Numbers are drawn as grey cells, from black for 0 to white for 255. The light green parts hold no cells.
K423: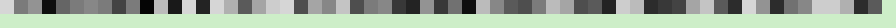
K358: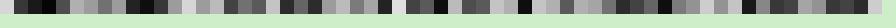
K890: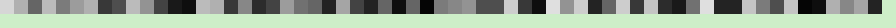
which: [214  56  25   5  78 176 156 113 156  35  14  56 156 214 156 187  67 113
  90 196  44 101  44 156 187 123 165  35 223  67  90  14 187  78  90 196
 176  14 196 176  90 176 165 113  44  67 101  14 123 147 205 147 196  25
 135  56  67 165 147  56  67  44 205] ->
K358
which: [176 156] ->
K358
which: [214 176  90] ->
K423
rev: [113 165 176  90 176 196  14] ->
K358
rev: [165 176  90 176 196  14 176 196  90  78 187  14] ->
K358

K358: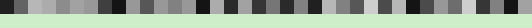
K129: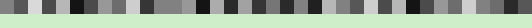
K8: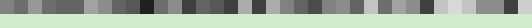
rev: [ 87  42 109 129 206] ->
K129
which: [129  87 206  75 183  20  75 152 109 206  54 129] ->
K358
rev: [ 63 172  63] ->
K8
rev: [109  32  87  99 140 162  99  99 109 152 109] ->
K8
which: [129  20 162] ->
K358

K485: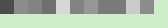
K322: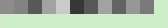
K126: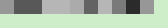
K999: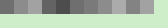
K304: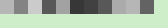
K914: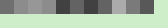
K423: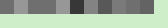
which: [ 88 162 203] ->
K322
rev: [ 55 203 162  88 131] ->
K322

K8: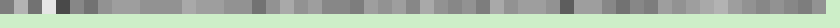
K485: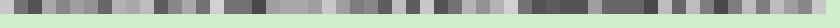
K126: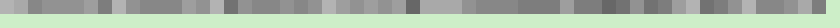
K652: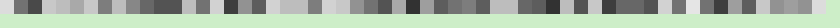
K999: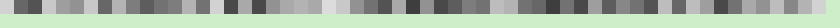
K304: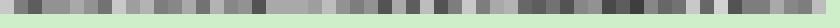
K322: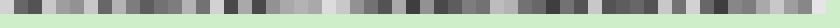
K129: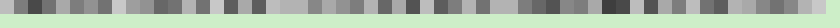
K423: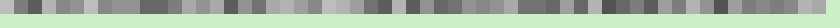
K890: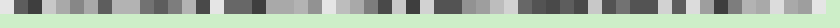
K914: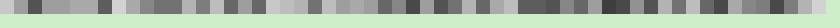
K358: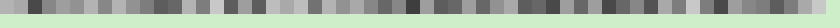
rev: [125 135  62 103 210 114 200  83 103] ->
K322
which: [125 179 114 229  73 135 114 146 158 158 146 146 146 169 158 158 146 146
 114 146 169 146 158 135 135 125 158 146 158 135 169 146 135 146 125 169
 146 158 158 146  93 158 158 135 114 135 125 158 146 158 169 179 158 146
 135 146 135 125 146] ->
K8
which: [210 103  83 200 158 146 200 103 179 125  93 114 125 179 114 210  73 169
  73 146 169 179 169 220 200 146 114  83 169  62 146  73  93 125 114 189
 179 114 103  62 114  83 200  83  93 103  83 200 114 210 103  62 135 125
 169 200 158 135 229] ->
K322
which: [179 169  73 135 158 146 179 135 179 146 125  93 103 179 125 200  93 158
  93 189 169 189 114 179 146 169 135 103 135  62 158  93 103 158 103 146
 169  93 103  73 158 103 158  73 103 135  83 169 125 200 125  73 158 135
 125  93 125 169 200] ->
K358
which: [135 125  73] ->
K914

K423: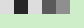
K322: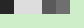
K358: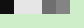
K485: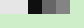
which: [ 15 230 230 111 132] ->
K358
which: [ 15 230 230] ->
K358
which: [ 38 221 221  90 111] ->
K322
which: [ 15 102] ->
K485
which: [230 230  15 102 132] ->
K485

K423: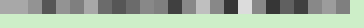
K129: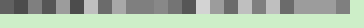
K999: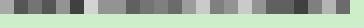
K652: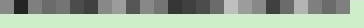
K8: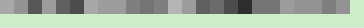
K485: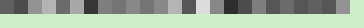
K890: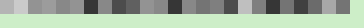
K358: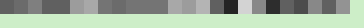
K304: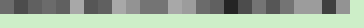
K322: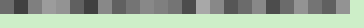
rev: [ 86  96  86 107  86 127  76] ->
K485
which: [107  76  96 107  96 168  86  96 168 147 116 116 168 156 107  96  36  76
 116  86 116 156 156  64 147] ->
K304
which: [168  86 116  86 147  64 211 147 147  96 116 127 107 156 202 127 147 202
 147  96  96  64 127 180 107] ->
K999
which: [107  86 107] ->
K423
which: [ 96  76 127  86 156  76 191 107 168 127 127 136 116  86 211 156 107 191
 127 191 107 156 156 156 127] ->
K129

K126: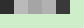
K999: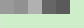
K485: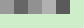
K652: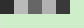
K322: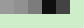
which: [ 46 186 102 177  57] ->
K652
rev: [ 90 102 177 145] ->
K999
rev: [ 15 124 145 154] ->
K322

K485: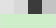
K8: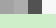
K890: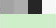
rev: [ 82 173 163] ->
K8
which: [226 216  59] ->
K485
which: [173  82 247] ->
K8

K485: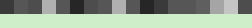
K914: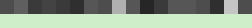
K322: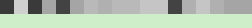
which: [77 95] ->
K914
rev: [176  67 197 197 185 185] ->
K322
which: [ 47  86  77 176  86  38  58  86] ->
K914
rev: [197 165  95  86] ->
K485
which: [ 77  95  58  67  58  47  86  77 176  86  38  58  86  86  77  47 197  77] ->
K914

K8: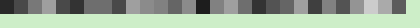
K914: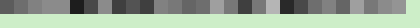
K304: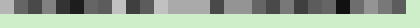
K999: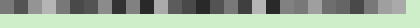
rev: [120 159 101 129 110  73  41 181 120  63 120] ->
K914
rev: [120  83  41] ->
K999
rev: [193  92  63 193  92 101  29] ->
K304
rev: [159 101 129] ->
K914
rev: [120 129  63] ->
K914

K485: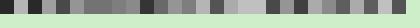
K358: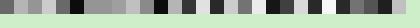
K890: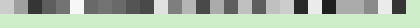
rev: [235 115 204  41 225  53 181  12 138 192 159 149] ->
K358
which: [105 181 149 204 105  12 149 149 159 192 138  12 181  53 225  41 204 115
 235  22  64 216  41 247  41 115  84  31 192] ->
K358

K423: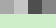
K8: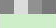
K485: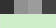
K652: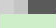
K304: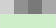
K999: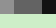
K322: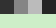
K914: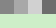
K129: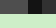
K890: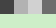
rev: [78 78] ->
K129
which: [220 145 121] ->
K8
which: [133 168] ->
K914
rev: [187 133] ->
K322
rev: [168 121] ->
K304

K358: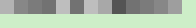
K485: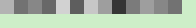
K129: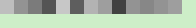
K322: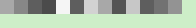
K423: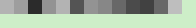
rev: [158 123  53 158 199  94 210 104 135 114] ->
K485
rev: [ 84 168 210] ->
K322
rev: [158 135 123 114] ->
K358
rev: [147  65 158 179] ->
K129
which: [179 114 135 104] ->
K485
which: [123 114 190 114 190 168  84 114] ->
K358

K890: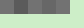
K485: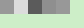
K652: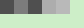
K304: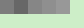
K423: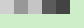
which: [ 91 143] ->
K485
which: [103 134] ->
K304
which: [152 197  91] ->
K423
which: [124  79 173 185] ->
K652

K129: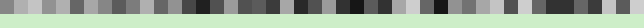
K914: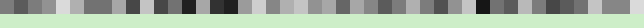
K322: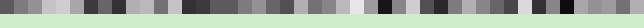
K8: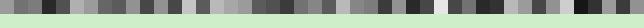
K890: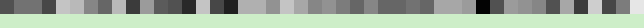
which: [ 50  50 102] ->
K129
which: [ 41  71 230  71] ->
K8
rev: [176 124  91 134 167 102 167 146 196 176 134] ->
K914
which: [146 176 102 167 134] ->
K129
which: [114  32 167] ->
K914
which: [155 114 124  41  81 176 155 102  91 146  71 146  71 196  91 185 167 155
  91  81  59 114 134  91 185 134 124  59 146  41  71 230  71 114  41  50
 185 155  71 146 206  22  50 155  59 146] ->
K8
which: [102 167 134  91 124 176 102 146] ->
K129

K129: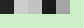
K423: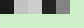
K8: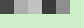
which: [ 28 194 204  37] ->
K423
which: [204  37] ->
K423
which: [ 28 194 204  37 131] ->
K423

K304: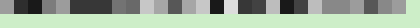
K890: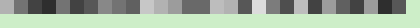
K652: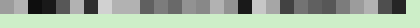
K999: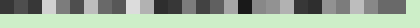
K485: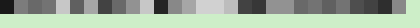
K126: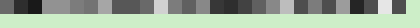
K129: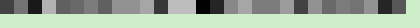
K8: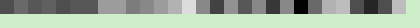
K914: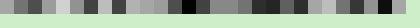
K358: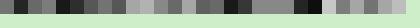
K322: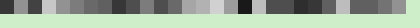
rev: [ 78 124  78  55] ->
K322
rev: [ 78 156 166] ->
K914
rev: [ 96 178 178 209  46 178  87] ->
K652
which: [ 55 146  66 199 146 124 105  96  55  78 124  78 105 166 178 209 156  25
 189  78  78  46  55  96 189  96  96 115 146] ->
K322
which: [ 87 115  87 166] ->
K358
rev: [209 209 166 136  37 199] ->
K485

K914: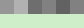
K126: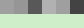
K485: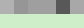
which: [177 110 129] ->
K914
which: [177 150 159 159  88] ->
K485
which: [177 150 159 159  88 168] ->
K485
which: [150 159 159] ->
K485
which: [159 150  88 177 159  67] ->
K126

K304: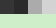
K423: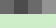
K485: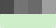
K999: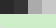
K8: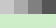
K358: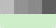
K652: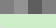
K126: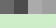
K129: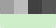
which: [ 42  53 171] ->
K999
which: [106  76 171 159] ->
K126
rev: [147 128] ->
K652
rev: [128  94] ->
K652
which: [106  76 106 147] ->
K423

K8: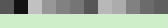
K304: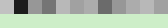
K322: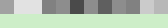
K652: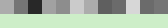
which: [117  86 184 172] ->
K8
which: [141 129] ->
K322
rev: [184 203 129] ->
K322

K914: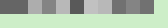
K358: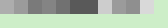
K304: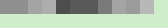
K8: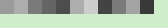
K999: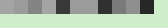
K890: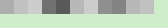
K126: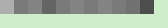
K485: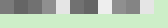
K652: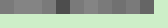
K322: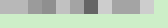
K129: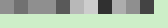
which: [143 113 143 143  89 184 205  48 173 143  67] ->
K129
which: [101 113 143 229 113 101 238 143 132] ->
K485
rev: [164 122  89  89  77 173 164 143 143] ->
K304
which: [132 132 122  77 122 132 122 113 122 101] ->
K652
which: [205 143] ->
K890
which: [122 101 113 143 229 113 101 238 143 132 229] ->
K485

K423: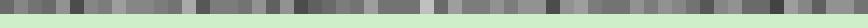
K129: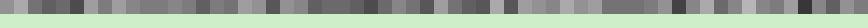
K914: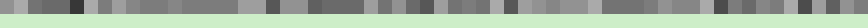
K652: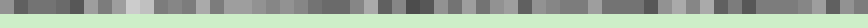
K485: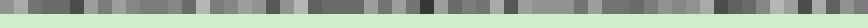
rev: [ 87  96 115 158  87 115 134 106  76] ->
K129
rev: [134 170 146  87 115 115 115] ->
K652
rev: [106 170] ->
K129
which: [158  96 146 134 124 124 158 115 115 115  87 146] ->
K652

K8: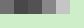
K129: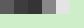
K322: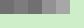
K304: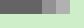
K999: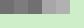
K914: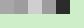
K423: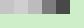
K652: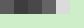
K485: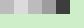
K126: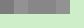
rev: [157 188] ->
K485
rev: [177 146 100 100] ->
K304
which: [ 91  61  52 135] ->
K129

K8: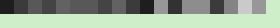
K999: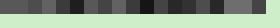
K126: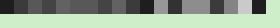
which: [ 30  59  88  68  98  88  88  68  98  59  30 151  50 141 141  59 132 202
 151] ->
K8
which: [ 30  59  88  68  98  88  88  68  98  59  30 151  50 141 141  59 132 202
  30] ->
K126
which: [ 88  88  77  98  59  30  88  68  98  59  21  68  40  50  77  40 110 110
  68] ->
K999
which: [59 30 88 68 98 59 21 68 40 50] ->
K999

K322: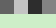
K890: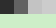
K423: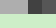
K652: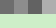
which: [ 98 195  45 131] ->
K322
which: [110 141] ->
K652
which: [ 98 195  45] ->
K322
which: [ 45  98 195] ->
K890
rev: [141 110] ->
K652

